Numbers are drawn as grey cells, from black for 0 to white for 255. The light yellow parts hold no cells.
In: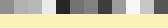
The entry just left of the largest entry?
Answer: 157
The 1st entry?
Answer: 143
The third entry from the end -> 247
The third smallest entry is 86

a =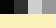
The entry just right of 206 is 152
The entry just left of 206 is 48

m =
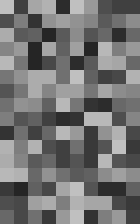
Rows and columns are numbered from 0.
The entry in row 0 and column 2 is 166
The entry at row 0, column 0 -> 192
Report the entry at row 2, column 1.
90
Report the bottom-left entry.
104
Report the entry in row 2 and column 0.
172
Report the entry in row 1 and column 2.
51
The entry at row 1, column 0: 78
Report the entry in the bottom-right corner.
64
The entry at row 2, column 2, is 97

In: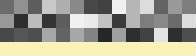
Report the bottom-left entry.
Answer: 72
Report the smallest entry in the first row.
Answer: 66
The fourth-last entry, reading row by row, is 66
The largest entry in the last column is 220
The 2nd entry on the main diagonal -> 46
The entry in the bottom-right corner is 78
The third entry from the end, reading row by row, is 227
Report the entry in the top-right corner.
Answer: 125
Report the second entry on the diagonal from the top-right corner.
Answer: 107
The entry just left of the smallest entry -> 131
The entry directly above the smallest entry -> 194
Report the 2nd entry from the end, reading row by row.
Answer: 46
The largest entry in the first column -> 153

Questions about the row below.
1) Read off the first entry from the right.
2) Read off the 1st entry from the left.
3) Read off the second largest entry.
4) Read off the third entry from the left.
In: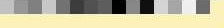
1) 107
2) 193
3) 212
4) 128

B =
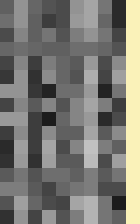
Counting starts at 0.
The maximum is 193
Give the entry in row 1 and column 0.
110
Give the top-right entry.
42
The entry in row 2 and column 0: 75
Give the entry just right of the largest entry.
125
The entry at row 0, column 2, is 102
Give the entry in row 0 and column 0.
96
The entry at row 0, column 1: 147
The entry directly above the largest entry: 165
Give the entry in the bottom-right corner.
96
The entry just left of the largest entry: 133
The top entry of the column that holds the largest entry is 165

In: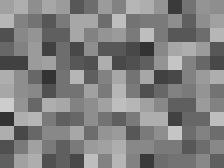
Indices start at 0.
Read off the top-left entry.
161
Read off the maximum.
205
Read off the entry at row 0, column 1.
174
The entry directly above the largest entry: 167
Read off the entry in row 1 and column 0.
182
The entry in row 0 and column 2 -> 142
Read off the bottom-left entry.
95
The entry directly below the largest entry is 51
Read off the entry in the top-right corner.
142
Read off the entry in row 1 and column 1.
130
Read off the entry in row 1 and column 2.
115
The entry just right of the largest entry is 148
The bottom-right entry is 95
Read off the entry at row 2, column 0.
80

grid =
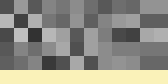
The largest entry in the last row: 168
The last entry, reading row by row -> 103
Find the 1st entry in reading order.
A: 80
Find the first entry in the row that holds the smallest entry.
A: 73
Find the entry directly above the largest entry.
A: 65
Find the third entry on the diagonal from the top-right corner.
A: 65
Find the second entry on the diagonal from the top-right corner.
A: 95
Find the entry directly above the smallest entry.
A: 176
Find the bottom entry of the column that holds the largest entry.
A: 110
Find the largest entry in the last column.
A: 176
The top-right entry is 147
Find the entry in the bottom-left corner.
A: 95
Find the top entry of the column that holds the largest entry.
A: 153
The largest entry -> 191
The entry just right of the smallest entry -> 183
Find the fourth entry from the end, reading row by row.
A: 147
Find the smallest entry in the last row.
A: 57
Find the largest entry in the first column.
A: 183

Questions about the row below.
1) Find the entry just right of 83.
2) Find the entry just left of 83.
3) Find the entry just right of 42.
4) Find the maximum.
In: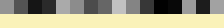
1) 21
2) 147
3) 170
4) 193

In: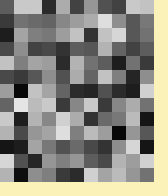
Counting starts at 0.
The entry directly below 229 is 29
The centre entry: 43
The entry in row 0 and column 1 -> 201
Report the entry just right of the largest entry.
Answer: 187
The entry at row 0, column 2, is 201
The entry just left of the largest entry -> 100
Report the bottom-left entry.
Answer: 179
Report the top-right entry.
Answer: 194
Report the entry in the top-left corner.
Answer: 93
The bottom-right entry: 114
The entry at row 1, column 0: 58
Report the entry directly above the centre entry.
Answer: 172
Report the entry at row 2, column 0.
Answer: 29
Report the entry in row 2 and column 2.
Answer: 127
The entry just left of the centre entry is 100
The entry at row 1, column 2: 106
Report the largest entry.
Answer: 229

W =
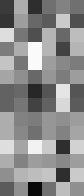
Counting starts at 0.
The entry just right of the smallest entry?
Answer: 112
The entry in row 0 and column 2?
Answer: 46
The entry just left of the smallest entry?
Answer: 143
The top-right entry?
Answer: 112
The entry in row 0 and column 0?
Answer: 59
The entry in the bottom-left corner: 91
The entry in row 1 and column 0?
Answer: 52
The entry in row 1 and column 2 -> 104
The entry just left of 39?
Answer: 104
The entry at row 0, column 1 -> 173
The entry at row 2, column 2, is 79

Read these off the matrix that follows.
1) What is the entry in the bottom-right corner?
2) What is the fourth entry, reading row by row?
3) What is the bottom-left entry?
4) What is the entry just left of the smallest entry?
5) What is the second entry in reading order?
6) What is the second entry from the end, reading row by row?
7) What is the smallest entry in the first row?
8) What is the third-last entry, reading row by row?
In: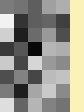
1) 115
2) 160
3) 222
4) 86
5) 115
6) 130
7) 94
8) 181
